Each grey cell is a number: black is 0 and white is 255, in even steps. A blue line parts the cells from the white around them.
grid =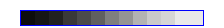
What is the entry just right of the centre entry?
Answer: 148
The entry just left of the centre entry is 96
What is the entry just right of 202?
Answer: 213
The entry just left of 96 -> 75

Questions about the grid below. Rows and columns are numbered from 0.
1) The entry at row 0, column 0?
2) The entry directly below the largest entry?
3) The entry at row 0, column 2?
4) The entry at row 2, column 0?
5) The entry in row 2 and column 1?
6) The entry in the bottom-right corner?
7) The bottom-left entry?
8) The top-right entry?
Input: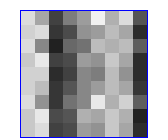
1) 220
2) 156
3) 65
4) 220
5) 135
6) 44
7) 200
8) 85

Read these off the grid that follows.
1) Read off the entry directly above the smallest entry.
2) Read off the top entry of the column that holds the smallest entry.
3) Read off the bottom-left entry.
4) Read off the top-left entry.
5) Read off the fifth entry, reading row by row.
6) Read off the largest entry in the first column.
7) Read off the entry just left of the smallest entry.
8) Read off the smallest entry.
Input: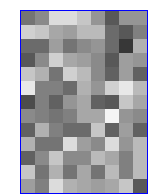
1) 88
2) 149
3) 158
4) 116
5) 198
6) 232
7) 107
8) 55
